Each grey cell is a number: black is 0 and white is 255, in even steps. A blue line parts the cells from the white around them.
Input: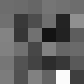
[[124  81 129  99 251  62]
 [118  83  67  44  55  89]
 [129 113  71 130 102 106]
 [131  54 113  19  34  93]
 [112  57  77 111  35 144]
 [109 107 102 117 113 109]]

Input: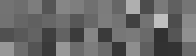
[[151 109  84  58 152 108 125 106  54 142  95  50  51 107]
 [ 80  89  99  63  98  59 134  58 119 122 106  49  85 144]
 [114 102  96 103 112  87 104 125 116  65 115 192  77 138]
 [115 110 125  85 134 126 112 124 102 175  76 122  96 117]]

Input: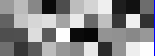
[[111  53  89 188 150 135 232  42 148 238 254]
 [ 78  79 221  90 254  10   6 147 145 136 152]
 [ 98 196 214 222 164 234 105 192  55 239  49]
 [155 187 135  10  77 189 212 239  30  17 109]]

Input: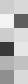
[[143 217]
 [179 193]
 [ 57 230]
 [205 222]
 [243  94]
 [206 216]]

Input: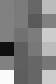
[[250  93 102 203]
 [129  95 102 119]
 [ 15  95 120 187]
 [129 113 124 204]
 [129 123  89 128]
 [129 122 103 187]]

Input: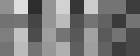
[[115 187 116 152 175  95 158  98  61  72]
 [126 194  76 159 116  88 162  90 116  73]
 [114 116  69 149 187  81 116  98  58 116]
 [144 221  45 148 210  54 203 116 116  60]]

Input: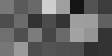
[[119 154  77  84  80  78  47  51]
 [111  79 124  70 106 163 149  52]
 [ 77 107  50  76  52 158 157  97]
 [120  90 105 207 159  20  83  60]]

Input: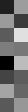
[[ 89 151]
 [164 102]
 [ 68  93]
 [  0 188]
 [125 119]
 [ 91 224]
 [155  59]
 [ 32 157]]

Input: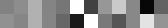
[[145 134 177 133 103  26 255 121  85 136 227 148]
 [130 141 177 132 118 254  65 151 202 136   7  98]]
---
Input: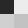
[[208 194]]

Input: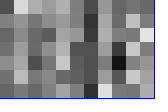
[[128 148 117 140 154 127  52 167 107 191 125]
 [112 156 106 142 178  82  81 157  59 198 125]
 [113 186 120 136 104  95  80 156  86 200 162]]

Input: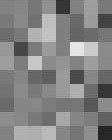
[[121 137 114 190 128 104 155  68]
 [150  71 122 154 128 228 202 138]
 [122 134 103  96 154  74 135 102]
 [106 134 135 123 118 118  87 140]
 [129 176 174 185 134 117 142  39]]

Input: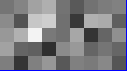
[[139  83 199 206 112  56 176 171  95]
 [162 101  96  47 139 153 101 117 102]]

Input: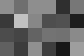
[[ 57 193 135  78  81  29]
 [ 96  60 144  62  23 158]]

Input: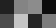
[[ 76 197  37 124]]
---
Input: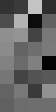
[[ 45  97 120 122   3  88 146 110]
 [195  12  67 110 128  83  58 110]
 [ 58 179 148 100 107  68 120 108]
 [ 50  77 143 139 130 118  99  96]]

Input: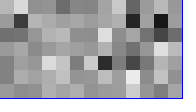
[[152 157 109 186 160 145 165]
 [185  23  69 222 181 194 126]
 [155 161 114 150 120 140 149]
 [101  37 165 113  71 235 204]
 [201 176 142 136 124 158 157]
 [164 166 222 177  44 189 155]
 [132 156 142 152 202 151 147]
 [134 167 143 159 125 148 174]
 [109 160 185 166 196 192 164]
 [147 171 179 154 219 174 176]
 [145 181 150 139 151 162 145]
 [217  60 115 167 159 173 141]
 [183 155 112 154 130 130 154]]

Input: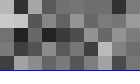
[[123 154 124 110 118]
 [ 49 117 147 130  75]
 [111 123 104 186 162]
 [110 103 146  63 125]
 [116 148  77 118  86]
 [113  98  58  89 122]
 [ 89 134  35 139 101]
 [166  86 104  83 140]
 [ 49 197  33  63 162]
 [183 202 114 122  63]]

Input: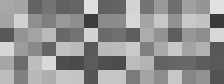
[[225  58 215  87  89  82]
 [149 194 141 177  93 146]
 [160 200 151 163 104 134]
 [110 146  94 200 102 199]
 [153 199 147 169  98 141]
 [115 164 172 128 180 165]
 [211 215  94 202 188 123]
 [ 99 140 112 186  76 197]
 [ 96 139 106 185  79 198]
 [223  60 212  89  91  85]
 [100 142 115 187  74 196]
 [ 97 153 104 192  77 198]
 [115 127 186 101 216 174]
 [ 98 143 164 138 189 184]
 [165 209 148 156 107 129]
 [168 164  87 214 166 189]]

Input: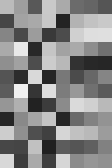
[[ 85 201 223 112  38 133  90 185 147 156 129 144]
 [101 194 222 141  40 103 112 208 130 185  96 150]
 [107 179 208 170  50  75 152 218 105 193  85 139]
 [170  35  76 162 184 120 124 139  37 214  92 214]
 [201 200  57 197 204  37 222  60 196  64  32  62]
 [ 88 169 156  40  77 217  53  34 165  79 193 170]
 [158 163  73 232 161  44 241 176 137 144  69  60]
 [187  70 133 170 143  84  92 150  37 205  71 216]]

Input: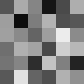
[[174  87 139 183  35 144]
 [ 74  79 236 207 128 177]
 [ 21 179 158  73 195  79]
 [133 125 100 163  45 100]
 [171  13 138 176 133 225]
 [ 85 158 160 111 116  88]]

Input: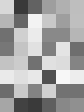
[[190 191 182 110 132 237 114 144]
 [176 158 137 228 220 247 114 136]
 [158 200 137 126 224  80 209  95]
 [ 98 243 235 225 113 232 131  58]
 [ 57 102 208 196 204 223 202  66]
 [216 181 112 119 195 234 108 166]]

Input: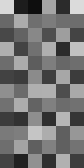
[[219 109  68 193 110  60 169 113  53 151 115  61]
 [ 43 110 158  43 103 167  77 108 182  95  96 177]
 [165 124  79 175 126  62 176 128  47 173 129  47]
 [ 14 111 136 113  93 139 175  99 142 197  95 145]
 [ 29 172  99  67 172  60 107 173  50 126 163  33]
 [217 104  72 175 109  66 143 113  60 122 110  67]]
